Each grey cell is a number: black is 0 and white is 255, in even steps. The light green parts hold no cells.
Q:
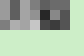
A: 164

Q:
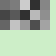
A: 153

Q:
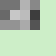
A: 170

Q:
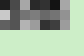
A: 179

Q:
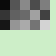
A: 170

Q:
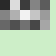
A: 113

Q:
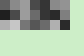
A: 118

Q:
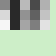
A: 165

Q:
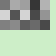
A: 94
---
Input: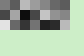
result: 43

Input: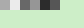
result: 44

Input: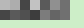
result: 101

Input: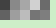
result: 117

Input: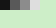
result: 140

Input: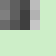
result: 63

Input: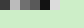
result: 18

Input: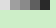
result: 95
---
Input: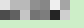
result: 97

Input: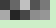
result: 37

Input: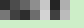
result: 64

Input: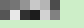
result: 232

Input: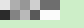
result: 131

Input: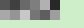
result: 149
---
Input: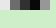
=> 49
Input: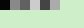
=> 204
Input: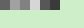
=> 214
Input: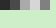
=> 170
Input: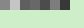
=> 76
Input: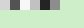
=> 193
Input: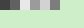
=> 155
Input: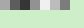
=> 240
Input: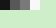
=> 88
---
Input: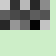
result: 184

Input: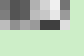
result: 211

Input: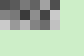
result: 99

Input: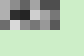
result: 164

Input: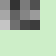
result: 51

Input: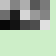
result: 174

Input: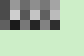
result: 142

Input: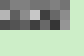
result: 116

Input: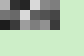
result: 217

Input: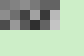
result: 121
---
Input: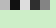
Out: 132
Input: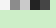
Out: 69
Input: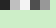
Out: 152
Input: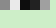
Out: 160
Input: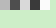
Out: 251
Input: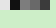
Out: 59
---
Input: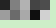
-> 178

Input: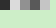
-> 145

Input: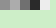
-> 112

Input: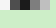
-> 27

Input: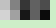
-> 54

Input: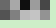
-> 15
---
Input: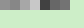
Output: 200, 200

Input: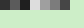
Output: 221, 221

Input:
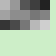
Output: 141, 207

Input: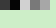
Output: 209, 209

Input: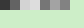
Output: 221, 221

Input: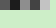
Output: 142, 195

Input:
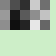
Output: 90, 231
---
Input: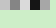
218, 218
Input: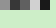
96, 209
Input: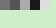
171, 222
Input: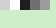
30, 253
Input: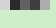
98, 213
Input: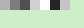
209, 253
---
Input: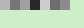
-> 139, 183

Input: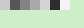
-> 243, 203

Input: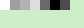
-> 76, 254

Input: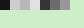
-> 151, 22

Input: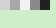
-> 33, 210

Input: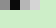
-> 213, 141

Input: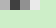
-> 234, 180

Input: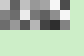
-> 76, 109

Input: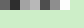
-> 253, 100
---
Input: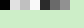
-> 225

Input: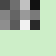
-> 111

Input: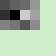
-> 97

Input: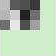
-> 89

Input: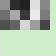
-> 45

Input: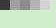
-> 161

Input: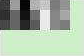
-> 156
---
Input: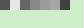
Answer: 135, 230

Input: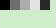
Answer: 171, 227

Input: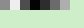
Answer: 3, 238

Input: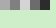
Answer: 212, 212

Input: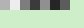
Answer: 59, 237

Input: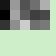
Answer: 92, 204

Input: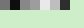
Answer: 157, 233

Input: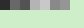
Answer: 180, 200
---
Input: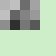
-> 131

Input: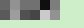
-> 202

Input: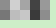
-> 58

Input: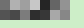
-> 168

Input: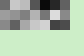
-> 220

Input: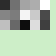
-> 202

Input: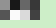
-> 218
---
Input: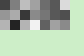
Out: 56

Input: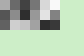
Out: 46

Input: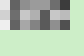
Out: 199

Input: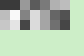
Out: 131

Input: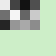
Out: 101

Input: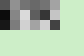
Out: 218

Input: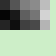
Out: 95

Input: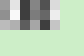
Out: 62
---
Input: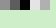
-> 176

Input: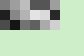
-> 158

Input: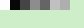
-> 174

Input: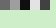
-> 65

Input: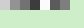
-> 126

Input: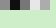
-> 172

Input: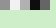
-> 101

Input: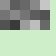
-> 198

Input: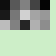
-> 4
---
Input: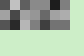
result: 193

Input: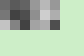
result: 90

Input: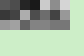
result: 77

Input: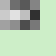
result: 110

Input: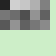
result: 208

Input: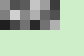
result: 80

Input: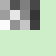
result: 82

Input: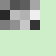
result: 82

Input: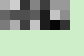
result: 206

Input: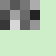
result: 87
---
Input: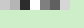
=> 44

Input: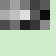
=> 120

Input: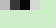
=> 6

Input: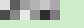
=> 158

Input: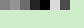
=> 109

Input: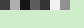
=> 21

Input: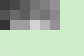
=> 93

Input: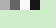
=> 248
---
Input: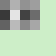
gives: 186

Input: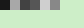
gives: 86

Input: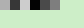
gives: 3

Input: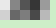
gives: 125

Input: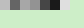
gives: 70

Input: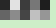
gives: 69
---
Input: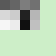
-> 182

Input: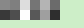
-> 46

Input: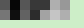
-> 175

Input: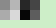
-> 93

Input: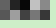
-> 55

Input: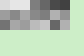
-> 148

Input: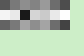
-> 254

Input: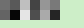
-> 37
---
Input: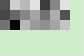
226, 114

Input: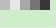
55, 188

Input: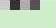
82, 204

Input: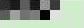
56, 91

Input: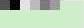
155, 82

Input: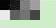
159, 233

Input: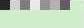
95, 40

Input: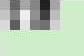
165, 218

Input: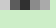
170, 203
